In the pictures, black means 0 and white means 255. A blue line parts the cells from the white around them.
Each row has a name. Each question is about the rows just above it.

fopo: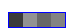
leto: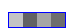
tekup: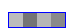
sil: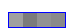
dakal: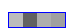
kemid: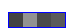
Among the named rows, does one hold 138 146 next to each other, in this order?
no
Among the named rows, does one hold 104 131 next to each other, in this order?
yes
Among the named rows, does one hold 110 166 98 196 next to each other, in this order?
no
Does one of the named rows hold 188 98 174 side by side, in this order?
yes
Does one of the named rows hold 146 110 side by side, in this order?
no
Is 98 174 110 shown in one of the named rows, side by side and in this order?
no
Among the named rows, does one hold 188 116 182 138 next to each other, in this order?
yes

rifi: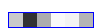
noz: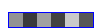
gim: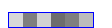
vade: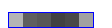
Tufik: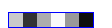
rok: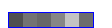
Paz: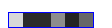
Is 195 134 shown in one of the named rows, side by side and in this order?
no
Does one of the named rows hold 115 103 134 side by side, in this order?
yes
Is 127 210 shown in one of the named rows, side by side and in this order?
yes
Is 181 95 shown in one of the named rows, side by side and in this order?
yes
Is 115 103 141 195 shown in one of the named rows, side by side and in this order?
no
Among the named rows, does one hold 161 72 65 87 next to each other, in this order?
no

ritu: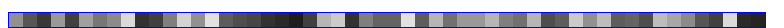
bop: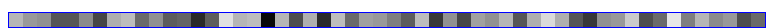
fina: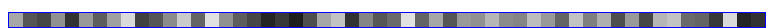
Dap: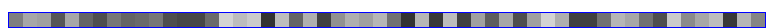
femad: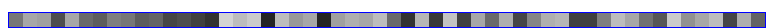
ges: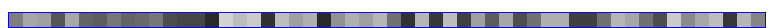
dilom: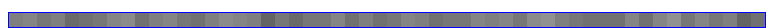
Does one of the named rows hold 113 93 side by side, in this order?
no
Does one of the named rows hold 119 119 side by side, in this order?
yes
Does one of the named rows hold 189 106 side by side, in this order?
yes
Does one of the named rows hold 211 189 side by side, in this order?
yes
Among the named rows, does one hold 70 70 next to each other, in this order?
yes
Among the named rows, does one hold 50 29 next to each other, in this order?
no
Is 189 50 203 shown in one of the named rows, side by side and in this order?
no

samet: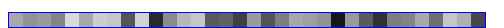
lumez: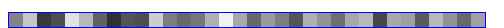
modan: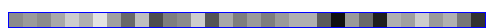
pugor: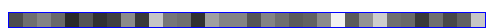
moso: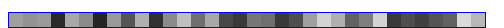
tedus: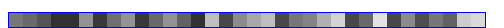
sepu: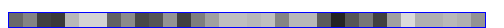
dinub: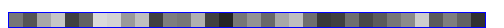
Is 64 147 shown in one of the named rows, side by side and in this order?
no
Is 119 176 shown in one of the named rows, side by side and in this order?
yes
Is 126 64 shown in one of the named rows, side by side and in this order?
no
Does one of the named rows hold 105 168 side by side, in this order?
yes

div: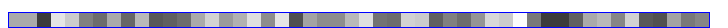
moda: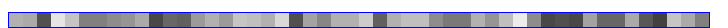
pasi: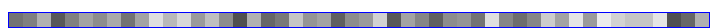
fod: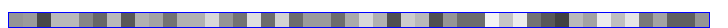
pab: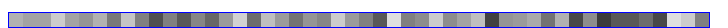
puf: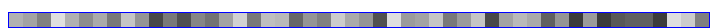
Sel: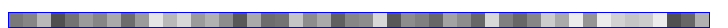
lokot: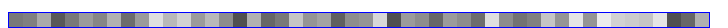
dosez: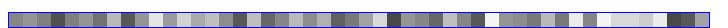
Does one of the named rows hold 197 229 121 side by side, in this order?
no
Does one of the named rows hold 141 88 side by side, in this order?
yes

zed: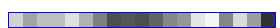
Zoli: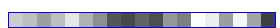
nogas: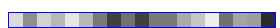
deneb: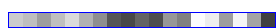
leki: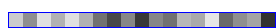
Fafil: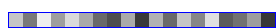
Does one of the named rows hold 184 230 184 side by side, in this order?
yes
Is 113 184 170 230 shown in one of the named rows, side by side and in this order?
yes
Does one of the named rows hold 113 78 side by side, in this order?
no
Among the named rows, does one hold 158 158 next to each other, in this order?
no
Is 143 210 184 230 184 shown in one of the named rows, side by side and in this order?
yes

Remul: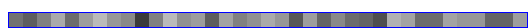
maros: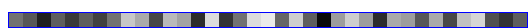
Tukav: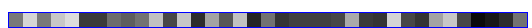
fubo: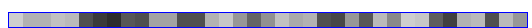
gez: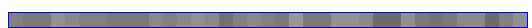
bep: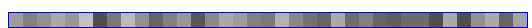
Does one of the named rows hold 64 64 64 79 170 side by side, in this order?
no
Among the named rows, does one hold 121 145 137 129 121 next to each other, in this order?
no
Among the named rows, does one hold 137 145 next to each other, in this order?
yes
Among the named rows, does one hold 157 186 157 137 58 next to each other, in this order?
no
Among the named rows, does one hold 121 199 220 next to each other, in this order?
yes
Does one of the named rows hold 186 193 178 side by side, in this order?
no

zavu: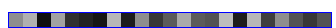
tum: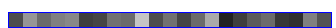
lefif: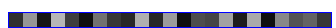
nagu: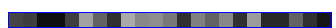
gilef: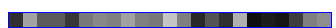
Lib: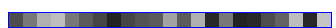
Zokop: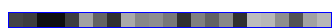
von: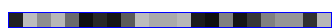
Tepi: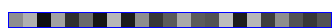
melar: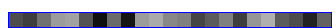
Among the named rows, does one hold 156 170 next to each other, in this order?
yes
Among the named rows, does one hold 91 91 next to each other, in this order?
yes
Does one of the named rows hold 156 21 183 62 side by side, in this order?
no
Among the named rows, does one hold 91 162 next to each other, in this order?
yes
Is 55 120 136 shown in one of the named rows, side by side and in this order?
yes
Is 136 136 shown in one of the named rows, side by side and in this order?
no

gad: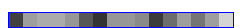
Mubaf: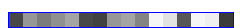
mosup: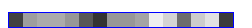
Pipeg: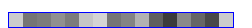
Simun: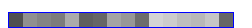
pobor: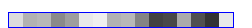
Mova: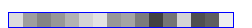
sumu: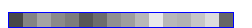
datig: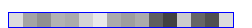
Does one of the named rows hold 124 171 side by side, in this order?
yes
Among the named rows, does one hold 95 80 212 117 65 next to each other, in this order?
no

